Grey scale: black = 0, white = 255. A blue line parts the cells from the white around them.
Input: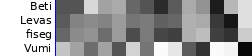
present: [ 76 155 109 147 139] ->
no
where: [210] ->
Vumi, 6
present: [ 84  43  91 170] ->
yes
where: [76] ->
fiseg, 6

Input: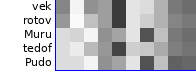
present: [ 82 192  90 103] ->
no
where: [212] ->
Muru, 2
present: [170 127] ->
yes
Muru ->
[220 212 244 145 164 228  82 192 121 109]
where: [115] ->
tedof, 10
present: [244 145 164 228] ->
yes
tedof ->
[220 236 186 151  67 206 199 170 127 115]

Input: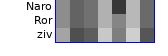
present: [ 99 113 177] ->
yes
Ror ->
[141  99 113 177 133 184 106]

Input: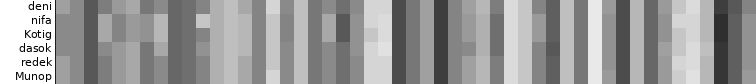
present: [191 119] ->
yes
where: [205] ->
Munop, 45
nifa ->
[138 138  88 168 132 154 146 183 103 111 198 176 191 183 132 198 132 191
 119 168  88 146 213 219  76 119 160  62 132 154 176 111 219 198 154  95
 191 119 233 146  76 183 103 146 213 213 183  47  95 146]

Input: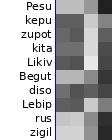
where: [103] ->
zupot, 1
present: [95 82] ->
no
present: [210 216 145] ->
no
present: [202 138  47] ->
yes
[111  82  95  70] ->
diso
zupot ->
[103  89 216  95]
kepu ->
[ 95  95 202 131]

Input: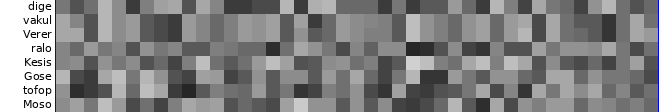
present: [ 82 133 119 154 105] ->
no
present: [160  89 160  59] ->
yes
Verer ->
[167 167  82 182 140 154  89  74  59 154 133 105 127 154 146 160  89 146
  89 105 154 140 127 127  89 190 146 127 105 146 160 105 154 182  74 167
 112 105  89  53 112 167 154]
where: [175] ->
dige, 19
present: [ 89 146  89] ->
yes
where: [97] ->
ralo, 23
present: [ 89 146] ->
yes

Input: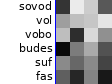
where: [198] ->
vol, 3
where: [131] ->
fas, 3
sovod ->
[ 52 235 204  88]
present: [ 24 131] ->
no
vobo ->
[190  45 217 144]
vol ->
[158 190 198 229]

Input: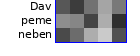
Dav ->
[ 87  60 114 165 121]
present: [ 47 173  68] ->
no
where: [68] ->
peme, 3
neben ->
[ 74 108 173 202  81]
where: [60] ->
Dav, 2
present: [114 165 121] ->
yes
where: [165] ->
Dav, 4

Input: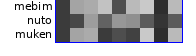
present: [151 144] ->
yes
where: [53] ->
nuto, 8
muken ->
[ 59 164 171  59  78  65 201  46 186]
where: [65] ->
muken, 6

